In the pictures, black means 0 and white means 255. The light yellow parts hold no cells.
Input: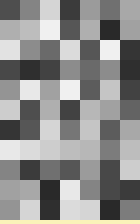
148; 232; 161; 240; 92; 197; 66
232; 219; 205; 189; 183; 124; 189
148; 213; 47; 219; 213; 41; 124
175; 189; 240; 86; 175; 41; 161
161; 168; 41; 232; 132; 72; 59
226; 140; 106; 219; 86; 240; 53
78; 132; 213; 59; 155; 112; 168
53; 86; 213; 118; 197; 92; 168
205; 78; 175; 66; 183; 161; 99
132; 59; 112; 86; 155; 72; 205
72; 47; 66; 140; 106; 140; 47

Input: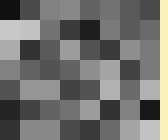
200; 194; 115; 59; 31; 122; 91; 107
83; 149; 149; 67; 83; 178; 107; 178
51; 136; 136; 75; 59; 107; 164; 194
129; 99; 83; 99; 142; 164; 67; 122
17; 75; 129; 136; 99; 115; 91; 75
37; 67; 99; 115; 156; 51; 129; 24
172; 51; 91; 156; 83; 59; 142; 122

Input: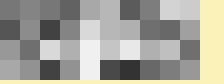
168; 146; 66; 146; 240; 73; 51; 104; 125; 152
85; 140; 66; 132; 217; 183; 176; 111; 104; 160
119; 132; 119; 98; 168; 183; 91; 125; 211; 204
152; 111; 217; 176; 240; 197; 232; 176; 191; 111

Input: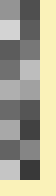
112; 189
175; 161
99; 133
92; 119
211; 92
106; 85
148; 79
168; 65
197; 57

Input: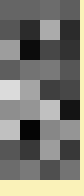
219; 165; 63; 71
142; 149; 192; 20
108; 121; 79; 115
94; 115; 121; 86
101; 101; 108; 94
86; 56; 157; 56
86; 43; 171; 43
157; 12; 71; 50
192; 5; 135; 149

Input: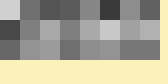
103; 147; 155; 111; 141; 147; 119; 119
72; 127; 169; 127; 169; 200; 161; 177
208; 111; 84; 91; 134; 58; 141; 97

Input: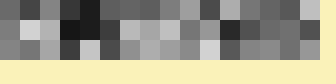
125; 210; 179; 22; 28; 61; 185; 166; 191; 118; 151; 41; 81; 106; 112; 81
132; 118; 166; 61; 197; 75; 144; 173; 158; 138; 210; 88; 132; 138; 112; 151
106; 69; 132; 55; 28; 94; 100; 94; 125; 158; 75; 173; 118; 100; 88; 191

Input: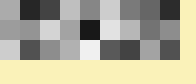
156; 148; 212; 163; 24; 226; 183; 115; 141
205; 81; 141; 177; 240; 89; 67; 163; 81
171; 38; 67; 191; 134; 205; 122; 102; 44

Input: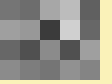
159; 152; 59; 208; 103
139; 125; 117; 145; 132
117; 109; 167; 188; 96
103; 80; 139; 80; 159
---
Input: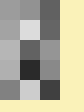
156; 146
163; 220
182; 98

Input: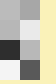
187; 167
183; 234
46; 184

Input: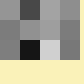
149; 72
124; 145
126; 21

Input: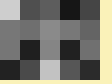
206; 79
119; 111
118; 31

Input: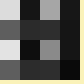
220; 21
94; 43
227; 14

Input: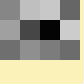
134; 191
160; 70
111; 143

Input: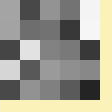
164; 72
163; 110
69; 226

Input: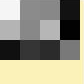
245; 139
180; 136
16; 53

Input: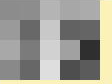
140; 141
154; 104
168; 123
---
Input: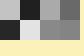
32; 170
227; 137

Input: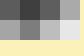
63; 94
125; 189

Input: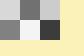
113; 204
244; 60

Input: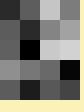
93; 197
42; 132

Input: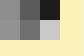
91; 28
112; 201

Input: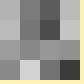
123; 92
118; 76

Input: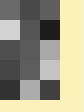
72; 94
84; 28

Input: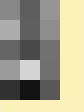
94; 149
95; 141
